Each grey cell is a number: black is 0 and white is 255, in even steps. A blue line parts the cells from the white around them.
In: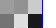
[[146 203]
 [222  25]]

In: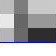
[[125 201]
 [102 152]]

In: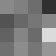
[[128 109]
 [104 118]]

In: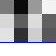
[[ 11 153]
 [ 94 220]]

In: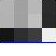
[[161 183]
 [160 192]]

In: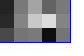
[[121 164]
 [132 200]]

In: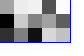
[[236 241]
 [203 131]]
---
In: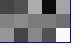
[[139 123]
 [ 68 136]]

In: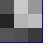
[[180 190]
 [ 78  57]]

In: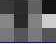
[[ 41 129]
 [ 85 122]]

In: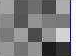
[[ 85 147]
 [159  74]]

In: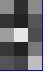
[[ 34  85]
 [230  77]]

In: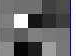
[[253  20]
 [ 93 127]]

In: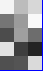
[[155 249]
 [159 109]]

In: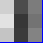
[[ 55 115]
 [ 59 131]]
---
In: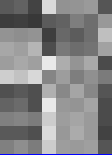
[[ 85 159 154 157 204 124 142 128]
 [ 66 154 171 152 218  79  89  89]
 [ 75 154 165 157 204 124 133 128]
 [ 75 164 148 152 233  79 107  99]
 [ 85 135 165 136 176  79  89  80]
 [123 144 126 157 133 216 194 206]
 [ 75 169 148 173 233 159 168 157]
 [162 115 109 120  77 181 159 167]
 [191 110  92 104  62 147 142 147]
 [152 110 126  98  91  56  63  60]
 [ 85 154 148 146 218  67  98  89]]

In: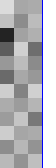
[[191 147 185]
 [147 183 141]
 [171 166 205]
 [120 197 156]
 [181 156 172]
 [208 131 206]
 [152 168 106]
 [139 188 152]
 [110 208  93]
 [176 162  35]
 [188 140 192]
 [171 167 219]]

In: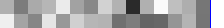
[[117 180 149 103 100 125 112 179 182 208 152 229 134 164 239]
 [118 174 191 250 176  42 178 210 136 162 235 182 170 124 176]]

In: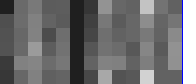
[[ 98  98 210  88  83 168  72  31 100  96 129 103  55]
 [145  97 126  98 128 130  99  31 119 108 133 129  58]
 [146  90 134  88 108 114  86  31 114  93 155 105  83]
 [138  99 121 103  98 111  70  31 110  76 130 103  82]
 [117 101 141 103  91 120  64  31  91  99 129 108  79]
 [ 97 115 195  98 103 147  54  31  93  92 121 106  32]]

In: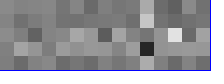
[[110 131 106 128 172 128 118 129 108 118 108 136 130 107 126]
 [151 153 151 147  38 157 133 150 152 145 155 125 149 164 128]
 [162 106 226 148 117 131 164  92 152 167 136 132  98 127 140]
 [118 113 106 115 198 111 123 121 119 114 115 131 124 113 132]
 [113 138  96 108 170 122 118 127 106 133 117 135 133 131 138]]

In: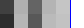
[[194 186  88 182  45]
 [197 180 100 176  64]]

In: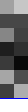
[[174  63]
 [ 77 166]
 [  9  58]
 [ 48  30]
 [ 65 134]
 [ 71  71]
 [198 161]]

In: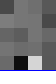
[[ 88 213  14 106]
 [ 89 111 108 116]
 [104 117  93 101]
 [ 73 117 118 125]
 [ 88 111 118  73]]
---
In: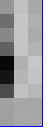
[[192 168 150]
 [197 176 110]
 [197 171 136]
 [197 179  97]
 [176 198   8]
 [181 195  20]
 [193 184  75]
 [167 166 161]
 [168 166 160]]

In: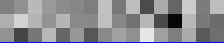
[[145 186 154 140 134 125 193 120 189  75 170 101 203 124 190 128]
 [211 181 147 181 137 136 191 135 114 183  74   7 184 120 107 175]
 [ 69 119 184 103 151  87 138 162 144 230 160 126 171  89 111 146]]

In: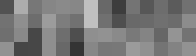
[[173 119 134 138 135 192 104  61 116  87 109  91 113  82]
 [143 109 156 125 113 192 112  79 105 106 112 108 140 114]
 [137  71 143 110  78 143 146 138 121 132 102 148 115 111]
 [ 70  71 143 104  52 135 119 120 155 145 116 131 146 146]]

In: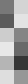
[[212 120]
 [227  91]
 [133 205]
 [105 232]
 [ 54 181]
 [151 222]]

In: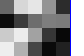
[[215 230 148  44 103]
 [ 59 109 126 123  12]
 [236 162  54   8 203]
 [177  69  10  33 238]]

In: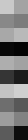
[[163 201]
 [124 136]
 [185 168]
 [  3   8]
 [162 174]
 [ 28  53]
 [207 195]
 [ 88 110]
 [130 157]
 [ 13  91]]

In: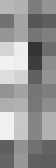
[[177 124 148 183]
 [164  86  94 114]
 [164 117 127 149]
 [237  51 109 212]
 [238  61 141 241]
 [211  97 148 221]
 [163 117 126 147]
 [177 119 141 174]
 [201 133 176 240]
 [199 133 177 240]
 [146 113  99  95]
 [152  96  94 101]]
